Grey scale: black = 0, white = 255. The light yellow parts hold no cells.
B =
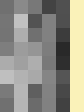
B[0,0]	112
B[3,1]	156
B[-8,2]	120
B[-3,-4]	178
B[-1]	[112, 181, 107, 129, 65]
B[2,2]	112
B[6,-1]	72
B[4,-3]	174
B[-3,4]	85
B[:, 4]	[80, 79, 60, 41, 46, 85, 72, 65]

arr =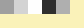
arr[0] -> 159
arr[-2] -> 46
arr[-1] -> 175

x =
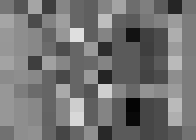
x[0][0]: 118
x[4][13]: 127
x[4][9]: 90
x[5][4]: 72
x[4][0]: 163
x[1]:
[165, 142, 75, 131, 159, 102, 95, 190, 97, 90, 119, 130, 156, 124]
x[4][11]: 91
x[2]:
[152, 142, 136, 101, 151, 223, 95, 132, 90, 18, 64, 76, 174, 124]
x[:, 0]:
[118, 165, 152, 151, 163, 139, 151, 151, 151, 113]
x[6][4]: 170
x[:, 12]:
[37, 156, 174, 156, 186, 142, 156, 186, 175, 89]
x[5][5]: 102
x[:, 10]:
[127, 119, 64, 62, 70, 67, 147, 70, 70, 70]
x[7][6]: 95
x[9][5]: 102
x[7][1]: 142
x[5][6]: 154
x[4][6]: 104
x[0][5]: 102
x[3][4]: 77
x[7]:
[151, 142, 136, 101, 134, 206, 95, 132, 90, 4, 70, 76, 186, 124]
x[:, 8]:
[164, 97, 90, 90, 90, 90, 135, 90, 90, 90]
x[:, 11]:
[91, 130, 76, 76, 91, 76, 138, 76, 76, 76]
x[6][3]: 101
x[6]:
[151, 125, 107, 101, 170, 102, 84, 207, 135, 104, 147, 138, 156, 124]
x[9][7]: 40
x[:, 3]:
[62, 131, 101, 107, 161, 101, 101, 101, 99, 101]
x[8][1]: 142

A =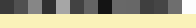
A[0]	58
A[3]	49
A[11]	69
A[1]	80
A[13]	252

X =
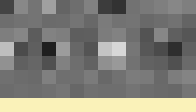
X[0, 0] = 68
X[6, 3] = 112
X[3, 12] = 46
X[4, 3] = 80
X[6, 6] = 112
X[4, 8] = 153
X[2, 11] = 135
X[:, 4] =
[100, 108, 126, 156, 129, 111, 117]
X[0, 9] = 114
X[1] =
[110, 114, 116, 107, 108, 116, 104, 123, 114, 116, 105, 109, 114, 100]
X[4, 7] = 144
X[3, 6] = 84
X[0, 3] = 160
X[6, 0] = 108
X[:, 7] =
[60, 123, 124, 196, 144, 104, 110]
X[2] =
[126, 134, 92, 130, 126, 94, 95, 124, 130, 110, 83, 135, 95, 86]
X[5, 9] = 124
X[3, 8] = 215
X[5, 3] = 128
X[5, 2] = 106
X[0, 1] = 136
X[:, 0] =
[68, 110, 126, 190, 145, 112, 108]
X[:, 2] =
[116, 116, 92, 95, 102, 106, 109]

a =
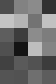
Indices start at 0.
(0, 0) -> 77
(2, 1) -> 61
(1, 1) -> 180
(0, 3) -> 49
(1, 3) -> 193
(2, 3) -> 125
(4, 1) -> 90

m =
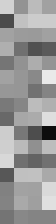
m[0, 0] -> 210
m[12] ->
[87, 192, 193, 169]
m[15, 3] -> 132
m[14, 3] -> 224
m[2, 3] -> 161
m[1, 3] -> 204
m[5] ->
[162, 150, 137, 233]
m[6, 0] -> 151
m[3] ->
[175, 112, 81, 90]
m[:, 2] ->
[187, 204, 154, 81, 173, 137, 113, 188, 171, 77, 144, 99, 193, 161, 159, 132]
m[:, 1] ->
[147, 193, 155, 112, 146, 150, 150, 134, 167, 120, 186, 112, 192, 162, 169, 136]
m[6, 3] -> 132
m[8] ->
[104, 167, 171, 222]
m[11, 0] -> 216

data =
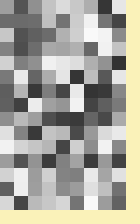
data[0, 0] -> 158
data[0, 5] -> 200
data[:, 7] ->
[54, 117, 243, 241, 146, 88, 57, 95, 73, 218, 242, 153, 165, 191, 156]
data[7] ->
[96, 64, 236, 160, 149, 242, 68, 95, 122]
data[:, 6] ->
[174, 241, 249, 103, 175, 189, 52, 68, 101, 153, 141, 60, 233, 223, 249]
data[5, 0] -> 121
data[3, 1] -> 78
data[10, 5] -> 207
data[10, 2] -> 197
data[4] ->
[209, 127, 144, 240, 231, 221, 175, 146, 51]
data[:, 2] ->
[144, 109, 96, 109, 144, 101, 56, 236, 158, 57, 197, 147, 156, 158, 186]
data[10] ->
[242, 211, 197, 182, 69, 207, 141, 242, 136]
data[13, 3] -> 195
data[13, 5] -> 156
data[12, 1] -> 239
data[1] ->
[108, 107, 109, 192, 115, 204, 241, 117, 68]
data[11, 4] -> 129
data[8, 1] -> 185
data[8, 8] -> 170
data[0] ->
[158, 84, 144, 195, 219, 200, 174, 54, 230]
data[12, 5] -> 127
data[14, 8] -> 98
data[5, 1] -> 233
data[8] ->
[142, 185, 158, 79, 62, 58, 101, 73, 170]
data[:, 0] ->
[158, 108, 199, 130, 209, 121, 94, 96, 142, 224, 242, 156, 210, 95, 215]
